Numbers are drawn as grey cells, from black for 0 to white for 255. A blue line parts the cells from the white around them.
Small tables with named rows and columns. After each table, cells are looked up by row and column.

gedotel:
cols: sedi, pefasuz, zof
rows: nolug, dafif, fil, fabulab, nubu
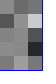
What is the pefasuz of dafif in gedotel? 145
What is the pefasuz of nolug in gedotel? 107
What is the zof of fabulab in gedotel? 40
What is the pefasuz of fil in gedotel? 138
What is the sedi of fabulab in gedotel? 140
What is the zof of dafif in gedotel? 203
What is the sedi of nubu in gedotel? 123
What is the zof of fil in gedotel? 82
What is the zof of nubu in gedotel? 120
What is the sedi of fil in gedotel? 131
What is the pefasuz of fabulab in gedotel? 136
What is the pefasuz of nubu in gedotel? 158
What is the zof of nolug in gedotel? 117
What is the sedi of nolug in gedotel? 138
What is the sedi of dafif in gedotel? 85
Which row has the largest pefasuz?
nubu

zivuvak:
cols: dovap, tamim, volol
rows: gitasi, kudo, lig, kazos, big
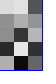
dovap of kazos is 41
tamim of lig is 53
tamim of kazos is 230
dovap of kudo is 144
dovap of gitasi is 219
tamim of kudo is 175
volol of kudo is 148
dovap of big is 175
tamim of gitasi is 225

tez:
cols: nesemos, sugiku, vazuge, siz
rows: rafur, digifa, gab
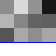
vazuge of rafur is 146
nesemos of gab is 85
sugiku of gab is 168
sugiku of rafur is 218
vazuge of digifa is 99
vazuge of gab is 142
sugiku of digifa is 134
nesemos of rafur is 141
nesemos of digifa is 181
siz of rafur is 22
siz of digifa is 96
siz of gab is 167
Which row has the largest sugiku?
rafur

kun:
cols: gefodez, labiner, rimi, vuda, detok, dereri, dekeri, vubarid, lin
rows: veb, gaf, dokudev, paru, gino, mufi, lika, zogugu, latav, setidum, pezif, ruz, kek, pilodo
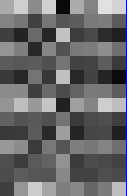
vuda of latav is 80
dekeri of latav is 75
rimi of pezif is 58
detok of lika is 75
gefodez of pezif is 152
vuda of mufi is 55
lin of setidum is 31
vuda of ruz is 99
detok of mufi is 192
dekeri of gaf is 122
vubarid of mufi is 37
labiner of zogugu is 190
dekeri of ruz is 76
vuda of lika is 106
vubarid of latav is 79
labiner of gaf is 119
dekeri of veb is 131
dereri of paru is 122
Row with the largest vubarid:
veb

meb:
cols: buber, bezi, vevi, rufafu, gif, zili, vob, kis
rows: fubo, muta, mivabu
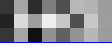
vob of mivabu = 183
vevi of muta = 158
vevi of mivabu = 17
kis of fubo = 156
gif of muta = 199
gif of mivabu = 97
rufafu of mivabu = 145
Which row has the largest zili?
fubo

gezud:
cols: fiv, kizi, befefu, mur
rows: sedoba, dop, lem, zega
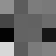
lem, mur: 22
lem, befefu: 100
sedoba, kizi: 92
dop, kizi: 99
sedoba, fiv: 144
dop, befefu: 98
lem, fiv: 3
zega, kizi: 92
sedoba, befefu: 124

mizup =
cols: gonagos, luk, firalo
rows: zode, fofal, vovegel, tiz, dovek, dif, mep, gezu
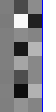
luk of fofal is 249
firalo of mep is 178
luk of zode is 74
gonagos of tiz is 127
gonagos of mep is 128
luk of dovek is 165
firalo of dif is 136
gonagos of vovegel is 127
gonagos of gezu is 127
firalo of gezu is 132
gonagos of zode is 126
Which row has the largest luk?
fofal

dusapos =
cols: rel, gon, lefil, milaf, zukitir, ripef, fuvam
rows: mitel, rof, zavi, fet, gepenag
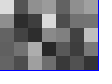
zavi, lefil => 45
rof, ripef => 114
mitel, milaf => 155
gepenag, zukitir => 57
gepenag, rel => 100
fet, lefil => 173
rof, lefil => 62
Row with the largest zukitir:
zavi

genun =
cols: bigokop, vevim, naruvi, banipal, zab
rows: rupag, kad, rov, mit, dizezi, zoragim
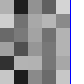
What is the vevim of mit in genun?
80
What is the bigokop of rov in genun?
105
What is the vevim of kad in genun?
114
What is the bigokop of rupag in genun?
177
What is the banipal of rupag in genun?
96
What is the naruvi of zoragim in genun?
138
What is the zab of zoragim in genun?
199

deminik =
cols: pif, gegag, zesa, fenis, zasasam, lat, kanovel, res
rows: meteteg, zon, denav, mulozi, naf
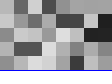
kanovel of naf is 191
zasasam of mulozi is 177
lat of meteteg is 164
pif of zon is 200
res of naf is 157
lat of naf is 59
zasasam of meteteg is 145
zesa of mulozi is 84
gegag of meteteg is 103
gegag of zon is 152
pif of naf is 143
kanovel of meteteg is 162
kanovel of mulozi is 172
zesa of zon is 109
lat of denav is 191
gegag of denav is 202
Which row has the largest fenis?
mulozi

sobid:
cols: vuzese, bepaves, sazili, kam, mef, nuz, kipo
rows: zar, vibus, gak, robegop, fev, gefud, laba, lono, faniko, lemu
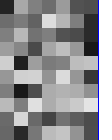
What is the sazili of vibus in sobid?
98
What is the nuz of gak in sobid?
75
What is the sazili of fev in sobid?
158
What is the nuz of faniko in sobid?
92
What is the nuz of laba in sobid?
173
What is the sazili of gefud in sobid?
210
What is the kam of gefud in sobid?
147
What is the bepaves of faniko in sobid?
214
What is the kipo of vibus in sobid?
42
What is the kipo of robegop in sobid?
24
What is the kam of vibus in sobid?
221
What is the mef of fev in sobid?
129
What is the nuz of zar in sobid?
82
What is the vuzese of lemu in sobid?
103

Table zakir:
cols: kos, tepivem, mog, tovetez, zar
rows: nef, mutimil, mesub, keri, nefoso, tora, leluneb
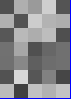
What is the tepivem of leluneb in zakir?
64
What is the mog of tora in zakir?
86
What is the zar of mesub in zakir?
79
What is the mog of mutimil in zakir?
205
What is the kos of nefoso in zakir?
112
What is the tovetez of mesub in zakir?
189
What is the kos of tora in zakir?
82
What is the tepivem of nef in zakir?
175
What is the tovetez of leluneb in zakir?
177
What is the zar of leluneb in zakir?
195
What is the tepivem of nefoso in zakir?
136
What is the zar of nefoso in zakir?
112
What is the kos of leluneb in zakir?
187
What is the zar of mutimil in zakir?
174
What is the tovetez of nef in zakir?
207
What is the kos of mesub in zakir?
87
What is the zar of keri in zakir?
112
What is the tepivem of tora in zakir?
215
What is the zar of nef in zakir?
84
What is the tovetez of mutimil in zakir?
179
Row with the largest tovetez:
nef

